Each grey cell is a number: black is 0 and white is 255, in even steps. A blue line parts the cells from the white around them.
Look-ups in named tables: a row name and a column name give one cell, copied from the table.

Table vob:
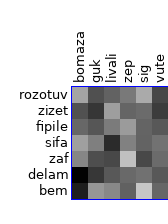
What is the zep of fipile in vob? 155
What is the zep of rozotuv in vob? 121
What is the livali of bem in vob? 136
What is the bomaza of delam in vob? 2
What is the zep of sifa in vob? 129
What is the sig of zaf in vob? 72
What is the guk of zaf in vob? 78
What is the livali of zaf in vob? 72
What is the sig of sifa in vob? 99
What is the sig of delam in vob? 113
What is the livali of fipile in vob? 123
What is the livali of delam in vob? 88
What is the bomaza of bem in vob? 30
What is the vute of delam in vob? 88

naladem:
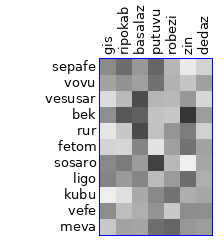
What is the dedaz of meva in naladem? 157
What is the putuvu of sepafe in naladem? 102
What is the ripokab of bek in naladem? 87
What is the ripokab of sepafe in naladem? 109
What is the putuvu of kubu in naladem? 136
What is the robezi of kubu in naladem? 115
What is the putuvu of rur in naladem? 193
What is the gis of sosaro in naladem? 137
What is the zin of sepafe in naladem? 234
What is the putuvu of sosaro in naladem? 66

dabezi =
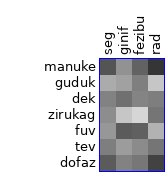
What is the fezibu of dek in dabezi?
132
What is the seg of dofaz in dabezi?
91
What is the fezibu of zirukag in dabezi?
214
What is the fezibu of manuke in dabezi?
98
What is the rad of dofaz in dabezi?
66
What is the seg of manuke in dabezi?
84
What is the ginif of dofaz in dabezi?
130
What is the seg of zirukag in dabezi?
141
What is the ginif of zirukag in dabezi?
198
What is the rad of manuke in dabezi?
53
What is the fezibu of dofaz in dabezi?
119
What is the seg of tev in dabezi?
126
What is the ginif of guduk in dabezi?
161
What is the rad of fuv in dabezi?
178
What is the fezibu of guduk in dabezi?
127
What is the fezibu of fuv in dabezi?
96
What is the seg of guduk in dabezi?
171

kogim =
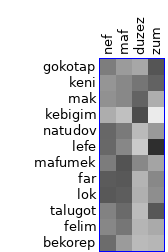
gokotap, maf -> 155
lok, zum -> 142
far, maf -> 88
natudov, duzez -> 186
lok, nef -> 88
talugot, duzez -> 188
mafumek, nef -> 124
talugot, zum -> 87
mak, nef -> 145
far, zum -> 136
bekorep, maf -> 155
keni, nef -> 149
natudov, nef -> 103
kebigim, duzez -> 76
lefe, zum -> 46
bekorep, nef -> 108
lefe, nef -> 104
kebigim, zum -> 235
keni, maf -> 136

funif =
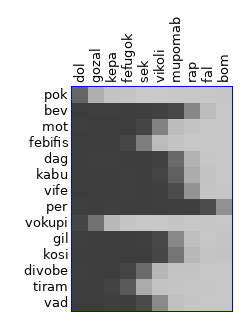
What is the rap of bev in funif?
135
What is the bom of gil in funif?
197
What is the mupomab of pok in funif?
199
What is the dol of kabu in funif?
62
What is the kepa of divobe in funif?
61
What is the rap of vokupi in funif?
199

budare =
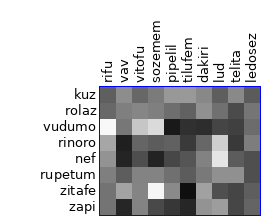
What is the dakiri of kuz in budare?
136
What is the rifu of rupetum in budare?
127
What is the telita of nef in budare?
92
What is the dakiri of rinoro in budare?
103
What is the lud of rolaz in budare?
112
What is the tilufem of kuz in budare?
153
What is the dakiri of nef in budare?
130
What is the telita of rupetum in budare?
144
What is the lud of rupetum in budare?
144
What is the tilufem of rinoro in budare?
58
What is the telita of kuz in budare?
137
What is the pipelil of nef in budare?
71
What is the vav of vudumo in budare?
119
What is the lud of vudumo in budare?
69
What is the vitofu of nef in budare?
78
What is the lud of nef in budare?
229
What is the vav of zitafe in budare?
163

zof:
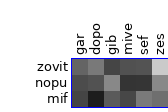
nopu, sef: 53
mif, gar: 69
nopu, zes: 136
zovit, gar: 100
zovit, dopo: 121
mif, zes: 111
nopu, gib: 136
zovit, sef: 83
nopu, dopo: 82
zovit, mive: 81
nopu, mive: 52
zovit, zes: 202

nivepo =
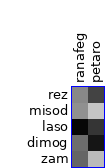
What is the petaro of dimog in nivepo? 21
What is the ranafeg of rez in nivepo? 136
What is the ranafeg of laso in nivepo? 7
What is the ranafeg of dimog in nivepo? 109
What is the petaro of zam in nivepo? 186
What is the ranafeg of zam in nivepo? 101
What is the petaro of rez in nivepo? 67
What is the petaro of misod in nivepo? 197
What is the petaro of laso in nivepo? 53
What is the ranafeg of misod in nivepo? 144

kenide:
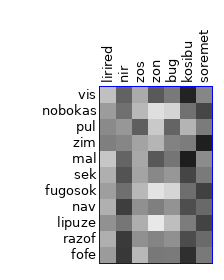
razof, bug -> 144
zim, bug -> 130
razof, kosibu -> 76
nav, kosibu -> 78
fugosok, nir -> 111
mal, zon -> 88
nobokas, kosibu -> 113
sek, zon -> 136
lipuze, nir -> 118
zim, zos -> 163
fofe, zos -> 184
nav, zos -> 144
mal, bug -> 117
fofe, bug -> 122
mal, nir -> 100
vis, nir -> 98
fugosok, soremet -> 65
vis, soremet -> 134
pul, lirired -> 138
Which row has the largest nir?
pul

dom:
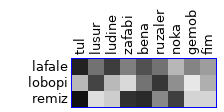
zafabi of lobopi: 217
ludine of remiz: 205
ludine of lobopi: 185
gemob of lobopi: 231
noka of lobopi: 143
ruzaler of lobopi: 54
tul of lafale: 34
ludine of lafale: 61
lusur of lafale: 114
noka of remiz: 63
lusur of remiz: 222

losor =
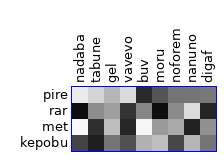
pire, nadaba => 235
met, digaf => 145
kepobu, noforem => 71
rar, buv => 134
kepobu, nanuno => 181
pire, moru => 84
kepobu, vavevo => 81
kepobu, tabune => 30
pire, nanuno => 117
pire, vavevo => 219
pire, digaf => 120
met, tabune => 47

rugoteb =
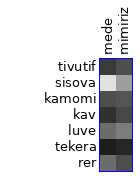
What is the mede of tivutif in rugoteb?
58
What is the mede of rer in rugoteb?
108
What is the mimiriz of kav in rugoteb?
71
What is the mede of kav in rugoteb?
49
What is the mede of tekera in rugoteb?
29
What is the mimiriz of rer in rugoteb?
78
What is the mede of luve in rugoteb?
108
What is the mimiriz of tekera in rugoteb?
38
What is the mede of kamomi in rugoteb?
78
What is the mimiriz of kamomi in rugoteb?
84
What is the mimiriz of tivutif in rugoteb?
78
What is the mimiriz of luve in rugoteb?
124
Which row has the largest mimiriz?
sisova

